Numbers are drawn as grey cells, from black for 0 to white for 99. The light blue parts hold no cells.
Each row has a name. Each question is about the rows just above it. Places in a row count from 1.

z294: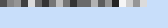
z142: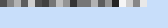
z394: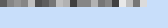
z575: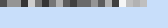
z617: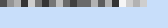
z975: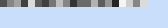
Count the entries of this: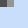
2
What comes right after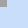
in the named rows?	[25]
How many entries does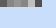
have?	6

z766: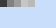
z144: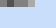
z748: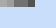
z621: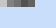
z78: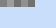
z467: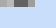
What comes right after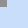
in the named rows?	[44]
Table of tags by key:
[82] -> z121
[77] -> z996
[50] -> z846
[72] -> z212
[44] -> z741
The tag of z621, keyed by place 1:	z996

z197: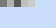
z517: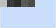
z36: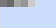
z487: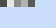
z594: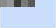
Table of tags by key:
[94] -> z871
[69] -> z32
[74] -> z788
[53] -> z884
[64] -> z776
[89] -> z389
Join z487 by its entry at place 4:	z32
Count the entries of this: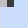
2
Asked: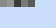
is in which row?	z594
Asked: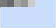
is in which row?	z36
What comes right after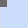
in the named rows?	[64]
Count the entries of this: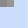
2

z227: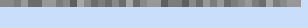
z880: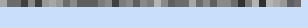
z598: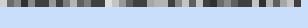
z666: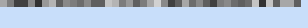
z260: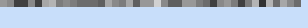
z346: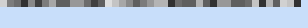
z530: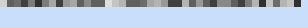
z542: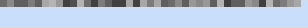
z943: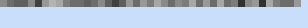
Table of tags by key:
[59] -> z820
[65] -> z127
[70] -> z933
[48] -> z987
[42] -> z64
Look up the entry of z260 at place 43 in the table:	z64
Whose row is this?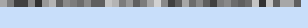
z666
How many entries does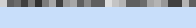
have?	28
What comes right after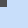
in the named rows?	[70]

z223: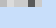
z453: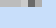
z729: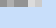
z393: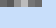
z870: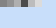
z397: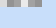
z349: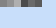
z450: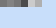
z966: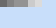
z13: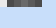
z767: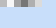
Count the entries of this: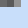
3
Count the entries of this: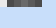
6

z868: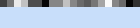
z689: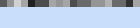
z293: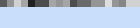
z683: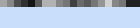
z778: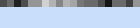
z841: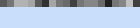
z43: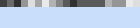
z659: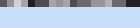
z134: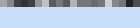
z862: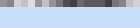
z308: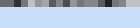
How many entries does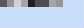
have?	9
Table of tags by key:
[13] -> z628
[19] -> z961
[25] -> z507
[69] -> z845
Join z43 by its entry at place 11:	z961
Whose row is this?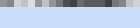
z862

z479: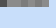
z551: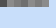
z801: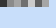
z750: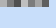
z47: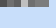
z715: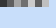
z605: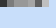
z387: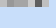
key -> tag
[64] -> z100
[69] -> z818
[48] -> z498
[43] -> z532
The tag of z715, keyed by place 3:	z100
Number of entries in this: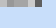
6
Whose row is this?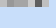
z387
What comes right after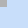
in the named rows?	[48]

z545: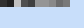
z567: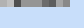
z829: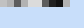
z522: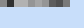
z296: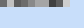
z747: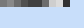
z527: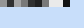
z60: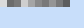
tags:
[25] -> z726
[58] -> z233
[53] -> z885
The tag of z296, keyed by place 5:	z885
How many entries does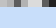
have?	8
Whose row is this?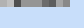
z567
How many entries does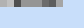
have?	9
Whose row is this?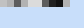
z829

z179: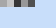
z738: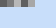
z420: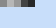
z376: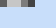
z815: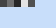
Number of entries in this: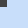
1
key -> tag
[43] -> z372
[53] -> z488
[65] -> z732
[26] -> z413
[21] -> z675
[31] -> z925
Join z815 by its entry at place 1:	z413
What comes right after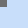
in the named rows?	[15]

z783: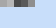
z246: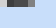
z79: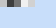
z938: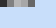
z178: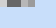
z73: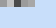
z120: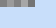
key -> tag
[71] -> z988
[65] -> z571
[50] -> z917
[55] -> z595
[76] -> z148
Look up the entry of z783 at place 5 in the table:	z595
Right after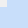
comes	[81]
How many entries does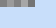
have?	5
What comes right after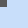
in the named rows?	[55]
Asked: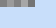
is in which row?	z120

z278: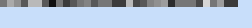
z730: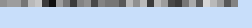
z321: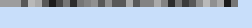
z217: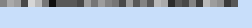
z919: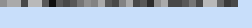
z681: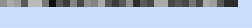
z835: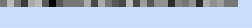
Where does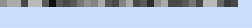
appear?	z919
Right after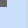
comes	[23]
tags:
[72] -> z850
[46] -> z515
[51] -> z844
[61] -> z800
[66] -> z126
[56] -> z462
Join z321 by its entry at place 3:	z800
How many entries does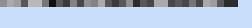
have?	34
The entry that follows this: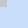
[23]

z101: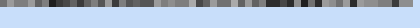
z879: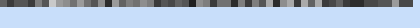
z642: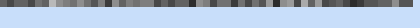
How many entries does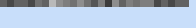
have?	27
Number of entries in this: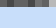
8
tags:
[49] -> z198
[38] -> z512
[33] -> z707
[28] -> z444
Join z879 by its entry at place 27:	z707

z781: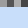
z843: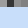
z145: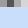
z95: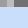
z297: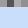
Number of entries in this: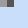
2
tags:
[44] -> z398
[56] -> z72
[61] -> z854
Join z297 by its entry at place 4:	z72
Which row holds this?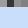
z843

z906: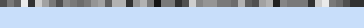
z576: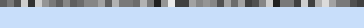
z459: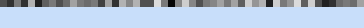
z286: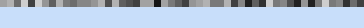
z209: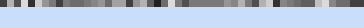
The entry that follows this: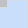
[85]
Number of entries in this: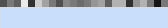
24

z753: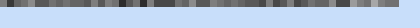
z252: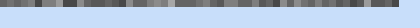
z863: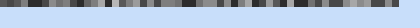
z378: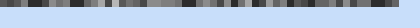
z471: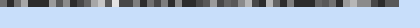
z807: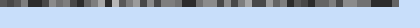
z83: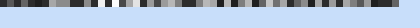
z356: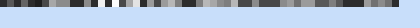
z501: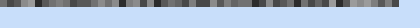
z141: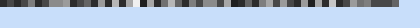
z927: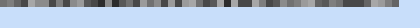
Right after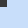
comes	[39]
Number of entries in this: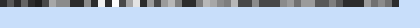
57

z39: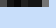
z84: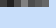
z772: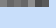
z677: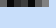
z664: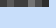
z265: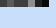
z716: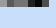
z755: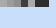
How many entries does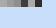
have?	6
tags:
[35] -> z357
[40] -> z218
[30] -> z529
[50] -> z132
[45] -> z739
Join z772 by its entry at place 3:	z739
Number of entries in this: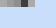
5

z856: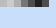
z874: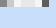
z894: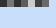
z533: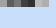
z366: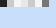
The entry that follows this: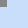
[79]
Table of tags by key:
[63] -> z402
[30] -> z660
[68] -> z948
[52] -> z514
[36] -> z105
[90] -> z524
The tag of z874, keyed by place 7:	z105
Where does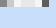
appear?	z874
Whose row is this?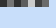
z894
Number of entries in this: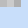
3

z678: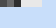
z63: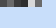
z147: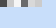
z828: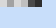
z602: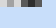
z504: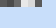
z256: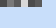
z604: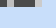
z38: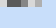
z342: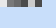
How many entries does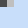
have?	2
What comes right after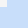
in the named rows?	[41]
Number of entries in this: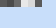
6
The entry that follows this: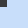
[18]
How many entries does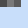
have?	3

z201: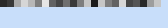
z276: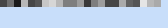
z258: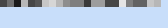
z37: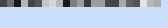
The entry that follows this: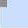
[49]
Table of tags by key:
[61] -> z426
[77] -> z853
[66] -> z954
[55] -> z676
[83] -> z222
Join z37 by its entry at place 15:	z426
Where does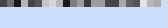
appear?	z37

